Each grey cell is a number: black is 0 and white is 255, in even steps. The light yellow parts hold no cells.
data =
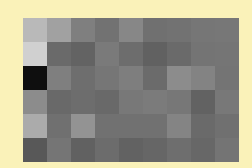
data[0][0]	185
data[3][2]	109
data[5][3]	108
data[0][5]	112
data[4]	[171, 112, 147, 113, 113, 113, 132, 106, 112]
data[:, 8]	[119, 117, 116, 120, 112, 116]
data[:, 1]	[161, 106, 127, 105, 112, 117]
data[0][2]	127
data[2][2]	110
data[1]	[208, 106, 99, 122, 109, 97, 106, 116, 117]

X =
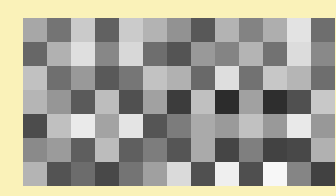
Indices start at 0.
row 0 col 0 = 167
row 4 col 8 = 154
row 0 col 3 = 97
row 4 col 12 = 152
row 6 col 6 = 218
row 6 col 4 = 116
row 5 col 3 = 188
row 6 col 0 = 180
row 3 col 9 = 161
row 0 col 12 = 110
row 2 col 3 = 89
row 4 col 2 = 234
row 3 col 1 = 150
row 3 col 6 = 60
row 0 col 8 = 179
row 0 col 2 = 202
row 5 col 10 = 66
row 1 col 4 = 216
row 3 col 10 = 46
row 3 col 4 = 80
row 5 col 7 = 170
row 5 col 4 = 95
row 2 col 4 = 118

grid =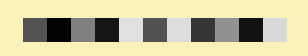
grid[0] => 83
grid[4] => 225
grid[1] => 2
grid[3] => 21

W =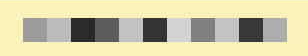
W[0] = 156
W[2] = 42
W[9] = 56
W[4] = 194

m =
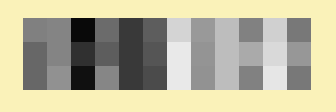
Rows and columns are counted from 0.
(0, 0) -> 128
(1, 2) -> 48
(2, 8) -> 189
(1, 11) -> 151
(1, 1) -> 132
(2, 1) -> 145
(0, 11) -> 120
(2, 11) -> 120
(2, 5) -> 75
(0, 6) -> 212
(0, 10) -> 208
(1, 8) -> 189

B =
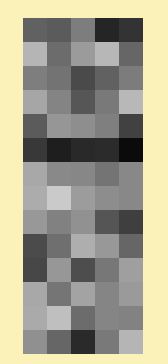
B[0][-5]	97
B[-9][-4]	30
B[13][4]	181
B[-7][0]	172
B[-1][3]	121
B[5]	[56, 30, 41, 43, 11]
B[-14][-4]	91
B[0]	[97, 91, 125, 37, 51]
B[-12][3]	97
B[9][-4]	111
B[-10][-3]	142
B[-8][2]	135
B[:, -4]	[91, 108, 115, 132, 150, 30, 137, 202, 129, 111, 151, 117, 191, 102]
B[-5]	[75, 111, 174, 152, 102]
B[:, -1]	[51, 102, 124, 184, 65, 11, 136, 136, 63, 102, 159, 154, 130, 181]
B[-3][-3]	163
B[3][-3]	86
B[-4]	[71, 151, 77, 119, 159]
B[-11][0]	166
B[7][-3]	156

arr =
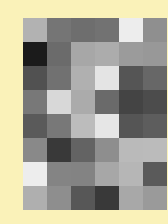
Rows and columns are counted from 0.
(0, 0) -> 178
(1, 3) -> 172
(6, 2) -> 131
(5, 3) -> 142
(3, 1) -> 216
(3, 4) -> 68
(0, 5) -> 143
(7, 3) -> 57
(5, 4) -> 186
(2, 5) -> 103
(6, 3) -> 167
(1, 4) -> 155
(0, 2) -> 110

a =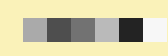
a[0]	170
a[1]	78

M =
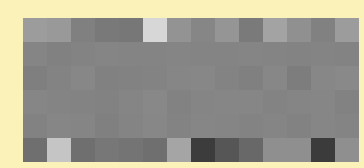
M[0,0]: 156
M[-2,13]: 132
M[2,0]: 127
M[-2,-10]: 132
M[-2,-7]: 134
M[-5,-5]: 133
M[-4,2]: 135
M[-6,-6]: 149
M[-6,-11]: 121
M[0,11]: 144
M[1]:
[133, 129, 131, 133, 132, 132, 133, 132, 132, 133, 132, 131, 132, 131]
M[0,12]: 129
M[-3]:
[134, 132, 131, 130, 133, 136, 130, 133, 134, 134, 131, 133, 134, 130]
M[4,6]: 131
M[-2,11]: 130
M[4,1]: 134
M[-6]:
[156, 153, 128, 121, 119, 215, 147, 134, 149, 122, 163, 144, 129, 156]
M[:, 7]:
[134, 132, 135, 133, 134, 60]
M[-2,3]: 128
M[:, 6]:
[147, 133, 134, 130, 131, 165]
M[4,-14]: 130
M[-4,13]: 137

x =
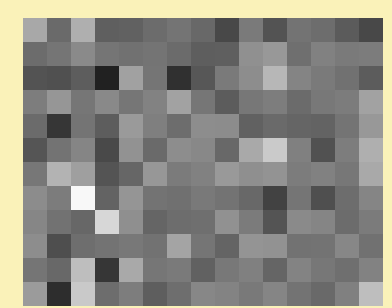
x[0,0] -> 168
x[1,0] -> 108
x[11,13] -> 128
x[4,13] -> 116
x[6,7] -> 129
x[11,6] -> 110
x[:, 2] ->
[175, 138, 93, 118, 116, 133, 159, 248, 103, 110, 190, 201]
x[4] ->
[107, 54, 116, 93, 154, 127, 109, 141, 140, 97, 106, 101, 99, 116, 152]
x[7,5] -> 115
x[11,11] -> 115
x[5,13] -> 125
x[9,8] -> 100
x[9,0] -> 141
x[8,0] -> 134
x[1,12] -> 129
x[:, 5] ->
[108, 116, 117, 130, 127, 106, 151, 115, 101, 114, 118, 94]
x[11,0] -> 155
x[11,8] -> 131
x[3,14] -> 162
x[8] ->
[134, 114, 103, 215, 143, 101, 109, 111, 145, 123, 84, 138, 133, 108, 123]
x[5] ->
[85, 115, 133, 73, 146, 106, 141, 136, 104, 169, 202, 128, 81, 125, 175]
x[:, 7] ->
[104, 94, 87, 118, 141, 136, 129, 121, 111, 117, 97, 135]
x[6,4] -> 102
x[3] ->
[125, 150, 118, 137, 118, 130, 162, 118, 92, 119, 125, 107, 120, 124, 162]
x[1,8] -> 95
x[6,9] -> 143
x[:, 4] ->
[97, 113, 161, 118, 154, 146, 102, 149, 143, 120, 169, 125]

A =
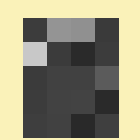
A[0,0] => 60
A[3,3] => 42
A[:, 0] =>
[60, 200, 59, 60, 62]
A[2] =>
[59, 65, 65, 91]
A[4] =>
[62, 65, 41, 63]
